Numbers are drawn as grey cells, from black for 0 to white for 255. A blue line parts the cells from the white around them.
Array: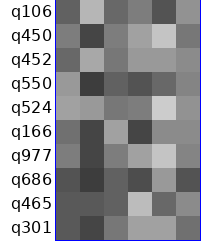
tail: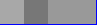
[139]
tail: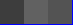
[104 132]
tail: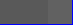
[188 104 139]

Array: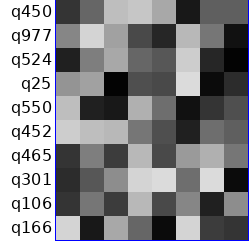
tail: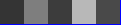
[154 176 118]
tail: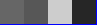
[3]

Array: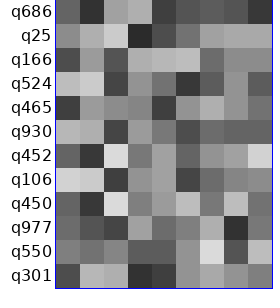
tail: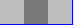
[114]
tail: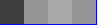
[127]
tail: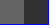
[161 175  63  84  92  84  56]
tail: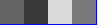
[161 100 147 161 210]
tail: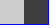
[147 161  69 108 133 140]
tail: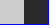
[ 77 114 161 169 169]

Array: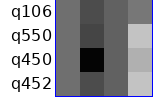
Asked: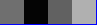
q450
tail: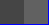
[195]

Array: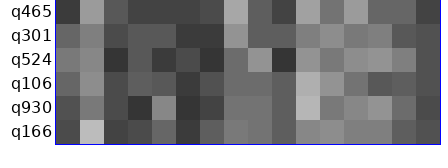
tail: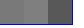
[81]
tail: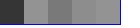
[127  81]
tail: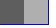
[147 115  88  94  81]
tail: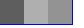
[115  88  94  81]
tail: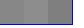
[127  94  81]
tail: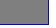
[94 81]
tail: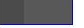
[ 59  59 147  94  94 127 141 121 127  88  81]

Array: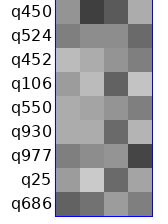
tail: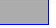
[106 180]
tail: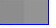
[69]
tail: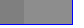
[106]
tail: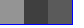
[172]
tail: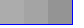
[127]
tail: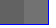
[156 127]
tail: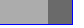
[180]

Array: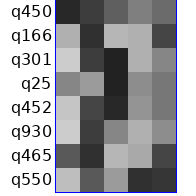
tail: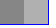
[141]
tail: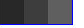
[127 107]
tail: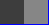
[176 141]
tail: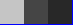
[148 119]
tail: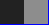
[119]
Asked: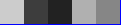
q301
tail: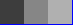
[141]

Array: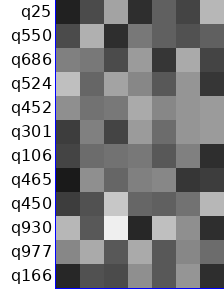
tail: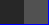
[ 75 143  88 149  46]
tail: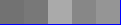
[155]
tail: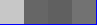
[183]
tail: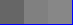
[54 61]
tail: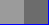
[149 155]
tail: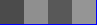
[46]
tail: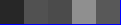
[149  46]

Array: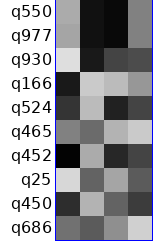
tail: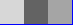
[91]
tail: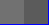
[143 208]
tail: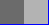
[202]

